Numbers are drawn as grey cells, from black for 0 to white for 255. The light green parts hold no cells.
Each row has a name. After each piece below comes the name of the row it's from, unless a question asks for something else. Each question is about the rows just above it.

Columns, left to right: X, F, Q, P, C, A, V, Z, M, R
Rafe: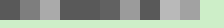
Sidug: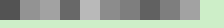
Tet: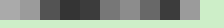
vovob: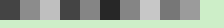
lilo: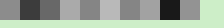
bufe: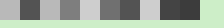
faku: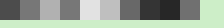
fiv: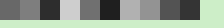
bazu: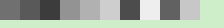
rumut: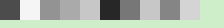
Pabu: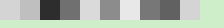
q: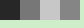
rumut
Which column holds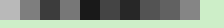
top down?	M
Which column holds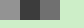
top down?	R

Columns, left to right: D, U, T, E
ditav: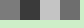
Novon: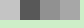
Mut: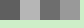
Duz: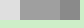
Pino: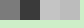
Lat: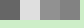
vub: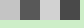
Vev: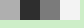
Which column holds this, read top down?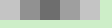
T
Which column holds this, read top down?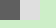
D

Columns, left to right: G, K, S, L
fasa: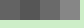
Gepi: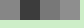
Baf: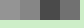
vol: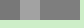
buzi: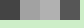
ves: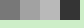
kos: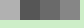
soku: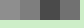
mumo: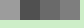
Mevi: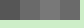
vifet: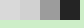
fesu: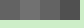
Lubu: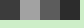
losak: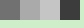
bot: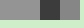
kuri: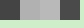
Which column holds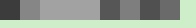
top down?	K
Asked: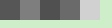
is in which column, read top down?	K

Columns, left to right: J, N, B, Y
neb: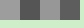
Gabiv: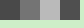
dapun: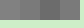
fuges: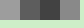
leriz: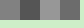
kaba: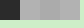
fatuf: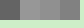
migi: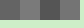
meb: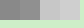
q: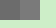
dapun
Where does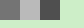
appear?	Gabiv
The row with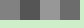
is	leriz
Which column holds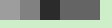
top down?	J
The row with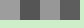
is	neb
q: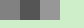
leriz

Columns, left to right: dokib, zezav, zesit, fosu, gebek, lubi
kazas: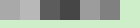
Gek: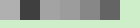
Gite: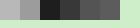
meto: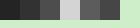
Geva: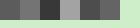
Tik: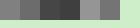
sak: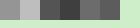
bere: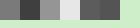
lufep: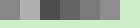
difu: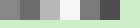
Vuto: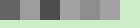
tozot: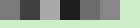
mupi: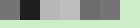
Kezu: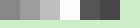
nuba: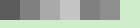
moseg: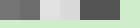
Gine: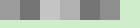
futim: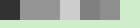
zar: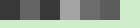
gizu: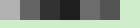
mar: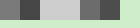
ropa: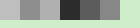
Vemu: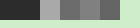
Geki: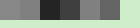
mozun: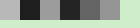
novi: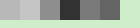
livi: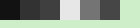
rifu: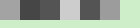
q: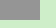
futim
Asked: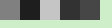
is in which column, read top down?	zezav
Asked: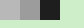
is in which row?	Gite
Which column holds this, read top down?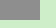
lubi
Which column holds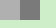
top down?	dokib

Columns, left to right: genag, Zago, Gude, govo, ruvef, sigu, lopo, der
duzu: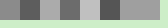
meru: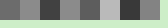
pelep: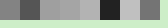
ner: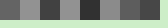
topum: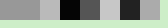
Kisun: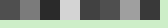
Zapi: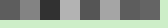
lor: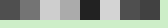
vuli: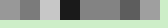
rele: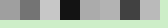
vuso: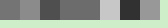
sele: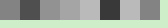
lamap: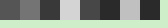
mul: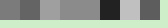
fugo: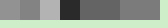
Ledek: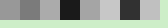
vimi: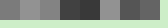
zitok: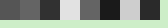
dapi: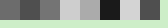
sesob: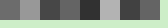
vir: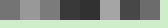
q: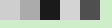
dapi
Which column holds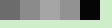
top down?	govo
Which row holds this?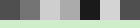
dapi

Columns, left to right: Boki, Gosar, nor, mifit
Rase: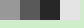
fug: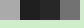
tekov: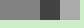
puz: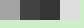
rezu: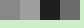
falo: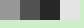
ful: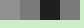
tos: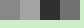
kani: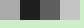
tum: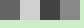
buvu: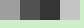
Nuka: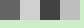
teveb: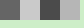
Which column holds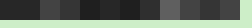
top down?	nor
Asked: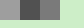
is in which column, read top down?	Gosar
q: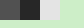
falo

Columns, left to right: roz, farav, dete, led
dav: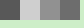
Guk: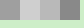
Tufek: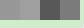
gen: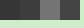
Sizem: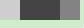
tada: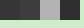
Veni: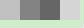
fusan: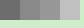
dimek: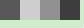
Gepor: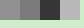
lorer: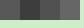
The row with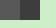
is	lorer
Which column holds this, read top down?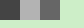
dete
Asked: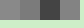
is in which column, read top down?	led
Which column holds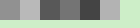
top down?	dete
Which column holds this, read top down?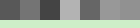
dete

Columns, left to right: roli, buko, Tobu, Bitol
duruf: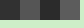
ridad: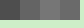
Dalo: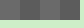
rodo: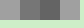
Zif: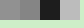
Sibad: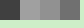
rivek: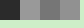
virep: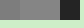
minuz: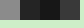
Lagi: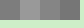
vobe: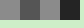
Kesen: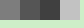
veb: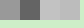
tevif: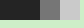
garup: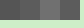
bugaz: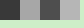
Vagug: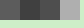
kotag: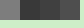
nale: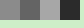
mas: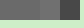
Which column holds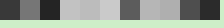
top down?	Bitol
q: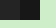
minuz
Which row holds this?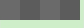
Dalo
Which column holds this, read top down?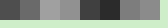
roli

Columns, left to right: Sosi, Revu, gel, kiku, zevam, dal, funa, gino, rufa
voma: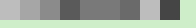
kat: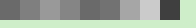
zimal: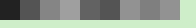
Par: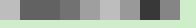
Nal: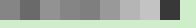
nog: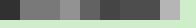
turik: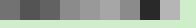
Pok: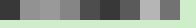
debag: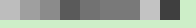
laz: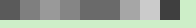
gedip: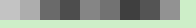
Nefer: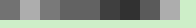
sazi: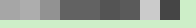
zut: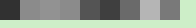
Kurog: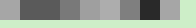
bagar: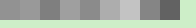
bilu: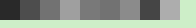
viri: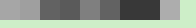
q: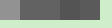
sazi
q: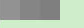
Nal

